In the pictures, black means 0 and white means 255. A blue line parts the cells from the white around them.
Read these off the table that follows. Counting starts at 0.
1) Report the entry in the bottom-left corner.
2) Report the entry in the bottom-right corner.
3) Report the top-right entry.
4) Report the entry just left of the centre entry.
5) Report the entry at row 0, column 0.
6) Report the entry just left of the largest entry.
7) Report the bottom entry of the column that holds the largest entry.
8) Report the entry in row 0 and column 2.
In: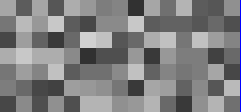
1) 71
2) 112
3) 144
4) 79
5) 166
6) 105
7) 180
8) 166

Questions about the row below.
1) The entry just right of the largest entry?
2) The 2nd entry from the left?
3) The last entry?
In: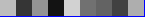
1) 113
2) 53
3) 174

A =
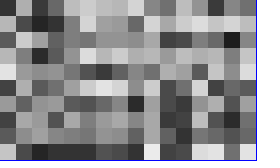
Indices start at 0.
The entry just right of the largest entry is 66
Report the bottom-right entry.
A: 227
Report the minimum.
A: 29
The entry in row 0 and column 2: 58
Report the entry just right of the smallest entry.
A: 134
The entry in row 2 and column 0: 90
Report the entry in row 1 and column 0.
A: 183
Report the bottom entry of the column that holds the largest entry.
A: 235
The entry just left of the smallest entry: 104
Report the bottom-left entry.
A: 197
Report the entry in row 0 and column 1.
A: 175
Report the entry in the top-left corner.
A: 51
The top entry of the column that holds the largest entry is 134
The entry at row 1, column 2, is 37
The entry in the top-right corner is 112
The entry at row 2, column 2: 160
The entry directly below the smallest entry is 126
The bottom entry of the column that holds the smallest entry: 112
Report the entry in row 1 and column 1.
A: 74
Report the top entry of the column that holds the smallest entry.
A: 134
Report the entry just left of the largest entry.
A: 51

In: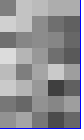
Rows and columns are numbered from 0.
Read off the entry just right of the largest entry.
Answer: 181
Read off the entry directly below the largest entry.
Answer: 187
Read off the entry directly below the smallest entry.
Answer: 134
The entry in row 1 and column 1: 195
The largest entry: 220
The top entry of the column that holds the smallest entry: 173
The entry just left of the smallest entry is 152
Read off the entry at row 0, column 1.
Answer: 195
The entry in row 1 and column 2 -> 140
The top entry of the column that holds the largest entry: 126
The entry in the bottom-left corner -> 146
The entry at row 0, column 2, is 187

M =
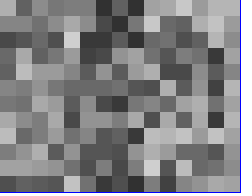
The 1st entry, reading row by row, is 175
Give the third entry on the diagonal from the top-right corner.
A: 97
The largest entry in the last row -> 194
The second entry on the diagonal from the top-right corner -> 194
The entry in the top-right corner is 181
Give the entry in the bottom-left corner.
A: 79
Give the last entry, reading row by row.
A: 162
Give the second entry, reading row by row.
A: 97
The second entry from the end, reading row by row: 169
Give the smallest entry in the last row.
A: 49
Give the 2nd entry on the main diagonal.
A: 133
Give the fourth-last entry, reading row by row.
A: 133
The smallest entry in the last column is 133
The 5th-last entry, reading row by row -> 65
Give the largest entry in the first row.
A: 200
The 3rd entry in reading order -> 140
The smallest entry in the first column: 73
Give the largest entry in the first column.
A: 188
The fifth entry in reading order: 125

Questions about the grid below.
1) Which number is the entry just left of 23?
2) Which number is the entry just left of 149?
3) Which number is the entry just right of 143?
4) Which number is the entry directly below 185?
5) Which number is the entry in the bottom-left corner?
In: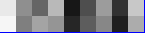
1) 185
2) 164
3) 101
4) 149
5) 246

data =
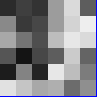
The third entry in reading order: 51
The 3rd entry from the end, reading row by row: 175
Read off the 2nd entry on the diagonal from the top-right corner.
211
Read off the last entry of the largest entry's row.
238
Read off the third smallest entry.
35
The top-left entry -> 43
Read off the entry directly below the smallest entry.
131
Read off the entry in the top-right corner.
93
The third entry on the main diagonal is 78
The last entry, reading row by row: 143
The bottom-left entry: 225
